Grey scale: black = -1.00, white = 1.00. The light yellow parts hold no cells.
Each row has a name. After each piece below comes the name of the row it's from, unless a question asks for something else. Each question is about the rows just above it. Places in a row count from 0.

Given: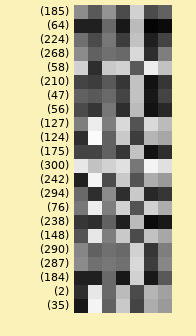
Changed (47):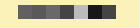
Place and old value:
4, [0.52]
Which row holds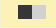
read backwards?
(290)

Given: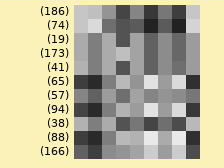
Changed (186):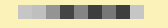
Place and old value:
5, [-0.56]
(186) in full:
[ 0.55  0.50  0.16 -0.46  0.04 -0.56 -0.07 -0.51  0.55]
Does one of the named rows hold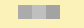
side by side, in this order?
yes
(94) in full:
[-0.46 -0.67 -0.01  0.40  0.22  0.77  0.22  0.71 -0.56]
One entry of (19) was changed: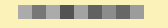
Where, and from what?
1, [-0.01]

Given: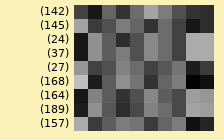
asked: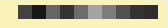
(142)
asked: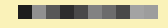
(189)
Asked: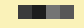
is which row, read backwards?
(27)
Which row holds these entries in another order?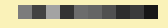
(145)

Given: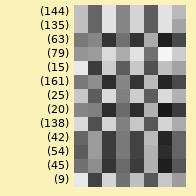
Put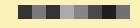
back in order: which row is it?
(63)
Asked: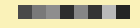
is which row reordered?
(161)
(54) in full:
[-0.27  0.22 -0.53 -0.05 -0.48  0.39 -0.65 -0.21]
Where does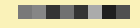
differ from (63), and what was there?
7, [-0.43]
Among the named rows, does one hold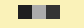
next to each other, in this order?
no
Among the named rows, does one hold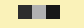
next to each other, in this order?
yes

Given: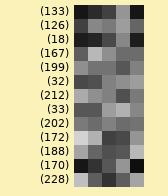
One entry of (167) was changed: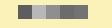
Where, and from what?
4, [-0.15]
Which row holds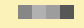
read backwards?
(33)

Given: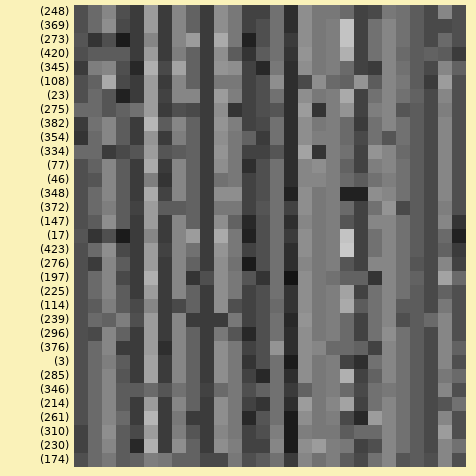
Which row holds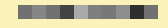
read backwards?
(23)
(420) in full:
[-0.38 -0.28 -0.28 -0.28 -0.54  0.22 -0.54 -0.01 -0.23 -0.54  0.11 -0.28
 -0.59 -0.28 -0.11 -0.59  0.16 -0.06 -0.01  0.38 -0.48 -0.11  0.05 -0.17
 -0.28 -0.23 -0.28 -0.54]

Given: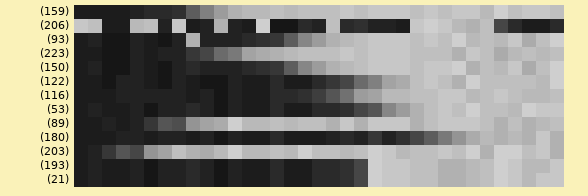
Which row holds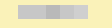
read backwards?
(21)
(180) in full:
[-0.78 -0.78 -0.78 -0.73 -0.73 -0.78 -0.73 -0.73 -0.78 -0.73 -0.83 -0.73
 -0.78 -0.78 -0.67 -0.78 -0.78 -0.78 -0.73 -0.67 -0.73 -0.57 -0.73 -0.62
 -0.45 -0.27 -0.05  0.16  0.34  0.45  0.39  0.45  0.39  0.56  0.39]
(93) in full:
[-0.78 -0.73 -0.83 -0.83 -0.73 -0.78 -0.83 -0.73  0.39 -0.73 -0.73 -0.73
 -0.67 -0.62 -0.57 -0.27  0.05  0.22  0.39  0.45  0.50  0.56  0.56  0.56
  0.50  0.56  0.50  0.62  0.45  0.50  0.45  0.56  0.34  0.50  0.62]
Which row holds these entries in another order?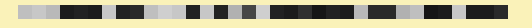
(21)

